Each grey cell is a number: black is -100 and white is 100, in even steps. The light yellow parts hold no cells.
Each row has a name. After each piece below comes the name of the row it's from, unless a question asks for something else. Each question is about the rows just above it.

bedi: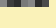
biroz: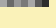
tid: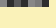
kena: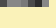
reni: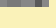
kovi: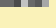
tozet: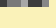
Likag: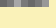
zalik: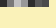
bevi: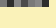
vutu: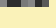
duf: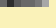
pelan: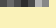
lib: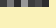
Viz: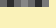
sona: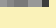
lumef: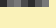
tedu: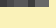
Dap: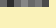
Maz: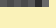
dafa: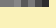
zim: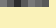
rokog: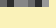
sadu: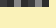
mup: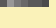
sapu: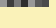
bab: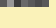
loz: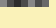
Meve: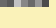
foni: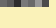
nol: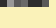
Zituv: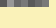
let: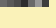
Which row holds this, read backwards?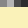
pelan
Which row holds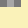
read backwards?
Likag
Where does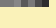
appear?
dafa

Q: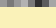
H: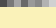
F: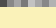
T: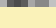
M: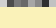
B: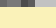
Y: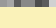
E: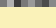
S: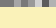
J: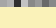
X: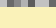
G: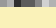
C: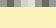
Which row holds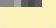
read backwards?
T
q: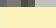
B
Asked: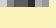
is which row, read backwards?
G
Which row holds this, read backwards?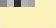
J
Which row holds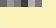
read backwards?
E
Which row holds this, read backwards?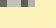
X
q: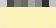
M

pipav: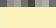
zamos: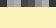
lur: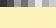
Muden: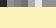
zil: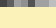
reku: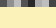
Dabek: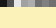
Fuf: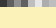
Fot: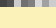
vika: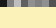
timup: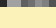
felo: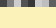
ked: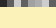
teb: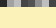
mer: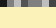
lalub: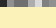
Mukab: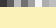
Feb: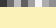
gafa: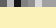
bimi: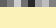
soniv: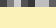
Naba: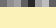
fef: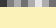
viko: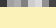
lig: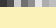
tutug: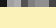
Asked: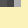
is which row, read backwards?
zamos
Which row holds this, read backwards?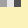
Dabek
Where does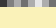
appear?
fef
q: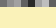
Naba
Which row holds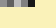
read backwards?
vika
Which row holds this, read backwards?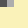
tutug

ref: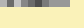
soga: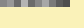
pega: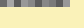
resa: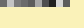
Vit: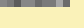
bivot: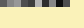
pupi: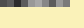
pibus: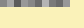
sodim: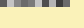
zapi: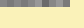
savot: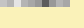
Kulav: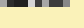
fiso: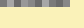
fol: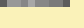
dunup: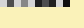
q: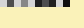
dunup
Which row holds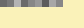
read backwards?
pibus

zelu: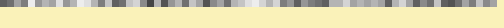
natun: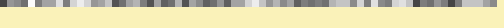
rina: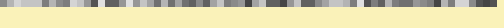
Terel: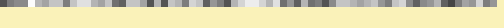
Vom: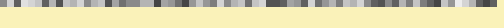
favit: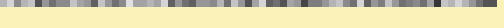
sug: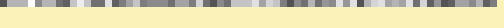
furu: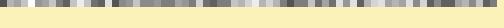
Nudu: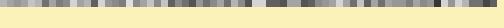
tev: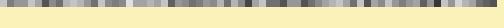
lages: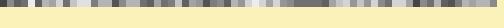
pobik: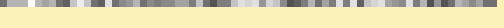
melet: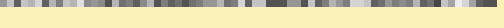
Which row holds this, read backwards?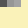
lages
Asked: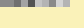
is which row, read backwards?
Vom
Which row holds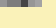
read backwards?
favit
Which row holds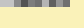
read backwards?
Terel
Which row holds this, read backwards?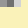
Vom

